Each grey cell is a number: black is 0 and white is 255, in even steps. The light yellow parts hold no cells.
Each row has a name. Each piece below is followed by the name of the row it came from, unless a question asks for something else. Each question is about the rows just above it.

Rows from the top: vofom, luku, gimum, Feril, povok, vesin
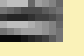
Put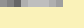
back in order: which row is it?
Feril
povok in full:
[115 130 146 159 159 159 146 130 115]
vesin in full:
[ 10  10  10  22  37  49  63  91 115]
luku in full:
[115 103  91  75  75  75  91 103 115]

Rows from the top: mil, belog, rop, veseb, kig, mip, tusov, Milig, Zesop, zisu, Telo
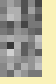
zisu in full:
[135 175 120 175 148 191]
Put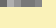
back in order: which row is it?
Telo
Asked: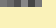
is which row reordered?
veseb

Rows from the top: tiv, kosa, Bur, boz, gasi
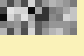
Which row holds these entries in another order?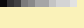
kosa
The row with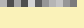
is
gasi
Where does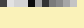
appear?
kosa
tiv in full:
[150  78 150  78 212  92 150 181 166 150 123]
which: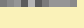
boz
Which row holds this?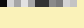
Bur

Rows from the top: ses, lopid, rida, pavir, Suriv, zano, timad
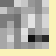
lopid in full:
[198 151 139 167 167 139 182]
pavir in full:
[124 167 112 182 226 167 213]
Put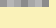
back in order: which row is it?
timad
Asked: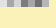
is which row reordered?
pavir

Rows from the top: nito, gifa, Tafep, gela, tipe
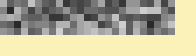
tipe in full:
[148 133  95 178  95 108 178 120 206 120 133 164 178 193 164 178 120 193
  95 178 120  82 133 108 133]
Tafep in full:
[164 178 164 108  95  95 120  55  55  82 148 164  55  69 148 120 193  95
  82  95  82  69  69 133 148]
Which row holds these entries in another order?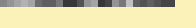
Tafep
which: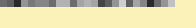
gela
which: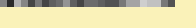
gifa
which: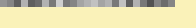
tipe

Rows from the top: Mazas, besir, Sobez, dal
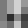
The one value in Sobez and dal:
[137]
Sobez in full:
[122  46 137  62]

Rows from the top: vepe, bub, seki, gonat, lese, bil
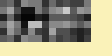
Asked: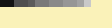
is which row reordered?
bub
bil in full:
[ 91 106  49 137 121 121  49 106  63  79  63  33  63]
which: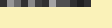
lese
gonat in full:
[106 163 121  19 188 188  63 137 137 150 121  91 121]

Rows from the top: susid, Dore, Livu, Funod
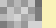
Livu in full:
[183 197 211 169 183 125]
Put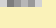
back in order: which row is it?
Funod
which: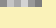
Dore
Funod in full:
[125 153 183 153 211 211]

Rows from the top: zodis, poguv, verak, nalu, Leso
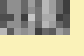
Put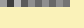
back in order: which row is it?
poguv
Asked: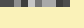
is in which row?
verak
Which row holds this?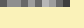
zodis
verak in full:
[ 77  77 143  62 198 116 169 169  62  77]
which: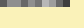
poguv

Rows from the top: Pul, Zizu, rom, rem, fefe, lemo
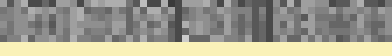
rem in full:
[143 117 143 143 117 102 129  88 143 129 159 143 143 143 143 129 159 159
 102 117 159 102 117 159  88  73 174 143 159 143 129 102 159 117 102 117
  88 102  73 143 102 159 117 159 159 129 129 102 102 102 129 159 117 102
 102 143]
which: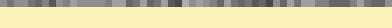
rem
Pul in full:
[159  88 143 174  73  73 102  73 159 159 143  73 143 174 159 174 174 174
 117  88 189  73  73 174  58  73 159 159 159 174 129  73 174 117  73 102
  88  88  73 143  88 174  88 159 159 143 143  73  88  88 143 174  88  88
  73 117]

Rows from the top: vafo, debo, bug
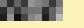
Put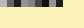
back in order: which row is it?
bug
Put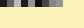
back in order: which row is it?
bug
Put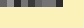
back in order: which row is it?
debo
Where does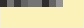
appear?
debo
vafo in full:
[116  45 100  58 148 132 116  58 116]
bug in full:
[ 30 148  16  70 132 148  30 100 186]

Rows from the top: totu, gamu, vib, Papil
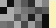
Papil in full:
[117 104 172  73 158  89  15]
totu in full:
[172  15 131  89  44 172 131]
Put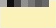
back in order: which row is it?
gamu
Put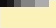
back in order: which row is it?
vib

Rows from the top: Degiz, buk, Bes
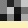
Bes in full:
[ 24 127  10 169]
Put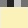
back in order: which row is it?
Degiz
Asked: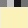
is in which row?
buk
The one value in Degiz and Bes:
[127]
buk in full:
[127 199  24 113]
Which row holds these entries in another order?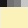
buk

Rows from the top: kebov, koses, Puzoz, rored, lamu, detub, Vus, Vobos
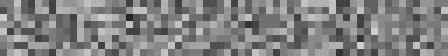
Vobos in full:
[ 96 165 193 165  80 123 111  66 165 137 149 165 193 137 165  96  80 149
 111 177 111 123 137 193 111 137 111 123 123  80  96 123 165  80 137  96
 193 165 137  66 123 137 149 177 137 165 165 149  53  80 137  80 111  66
 149 111  96 137  96  80 177 165 123 137]
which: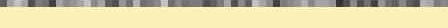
Vobos
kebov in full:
[123 123 193  96  66 165 123  66 165 149 149 165 193 177 177 137 123 137
  66 149  80 123  80 177 123  66 149 137 165  80  80 111 177  66 165  96
 149 137 165  96 165 111 123 193 177 177 177 193  66  66 149 165  96  96
 149  96 123 165 111  80 149 149 123 123]

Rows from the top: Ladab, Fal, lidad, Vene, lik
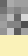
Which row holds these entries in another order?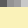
lik
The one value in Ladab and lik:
[159]
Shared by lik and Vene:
[159]

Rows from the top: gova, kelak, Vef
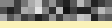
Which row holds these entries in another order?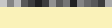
Vef
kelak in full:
[ 77  33  61 171 159 226 132  46 186  18  61  33  33 105 186 145]
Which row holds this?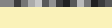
gova
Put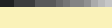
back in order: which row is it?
Vef

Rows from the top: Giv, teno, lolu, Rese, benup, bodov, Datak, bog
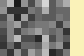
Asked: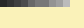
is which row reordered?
bog
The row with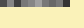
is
benup
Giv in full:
[134 187  26 147  76 147 213  91 134 172]
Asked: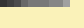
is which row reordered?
benup
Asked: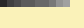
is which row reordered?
lolu
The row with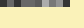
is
Datak

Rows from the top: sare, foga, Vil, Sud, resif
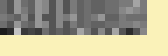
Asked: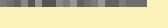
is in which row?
Vil
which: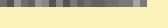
sare
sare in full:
[110  84 150 110  98 150 135  84 135  84 122  98 110  98  98 110 110 122
 122 164 122]
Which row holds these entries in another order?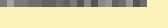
sare

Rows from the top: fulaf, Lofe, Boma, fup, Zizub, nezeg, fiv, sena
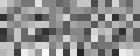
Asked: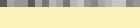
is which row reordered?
fup
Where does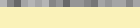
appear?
Lofe
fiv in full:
[196 196 104 181 165 210 210 134 165 104 196  91 181 104 118 118 134 181
 165 181]
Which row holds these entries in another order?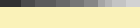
Boma
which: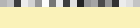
sena
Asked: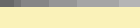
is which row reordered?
Lofe

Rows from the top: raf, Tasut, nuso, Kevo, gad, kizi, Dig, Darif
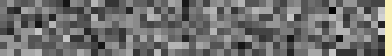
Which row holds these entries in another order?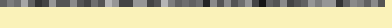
Kevo
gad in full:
[ 68  36 125 150 150 197 110  68 138  97 150 138  36  84 110  68  84  52
 110 138 138 125 150 125 110 125  97 138  84  97 181  84  97 138 125  52
  68  68  68  84 125 125  68 110 138 166  84 150 181 181 110 138 110  97
 209]
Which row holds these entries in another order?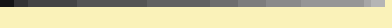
raf
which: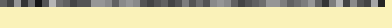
Kevo
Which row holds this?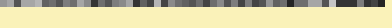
Darif

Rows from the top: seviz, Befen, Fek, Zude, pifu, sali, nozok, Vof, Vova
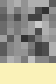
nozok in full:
[ 91 134 147 160 122  65  77 176]
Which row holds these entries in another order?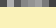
nozok
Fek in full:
[ 91 122  77 134  65  65 147 122]
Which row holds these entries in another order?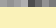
pifu
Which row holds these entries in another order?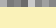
Zude
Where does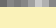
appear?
Zude
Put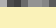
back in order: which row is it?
Vof

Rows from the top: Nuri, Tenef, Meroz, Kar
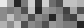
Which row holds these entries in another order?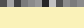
Tenef
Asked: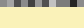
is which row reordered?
Tenef
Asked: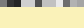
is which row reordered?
Nuri
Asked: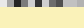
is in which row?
Nuri
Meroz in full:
[139 193 139 152  80 139 123  37 139  80  65 165]
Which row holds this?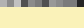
Kar

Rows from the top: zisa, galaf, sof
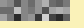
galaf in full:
[108 108 192 134 120 148  83 163 176 163]
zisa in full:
[148 134  83 134 108 148 176 108  96 120]

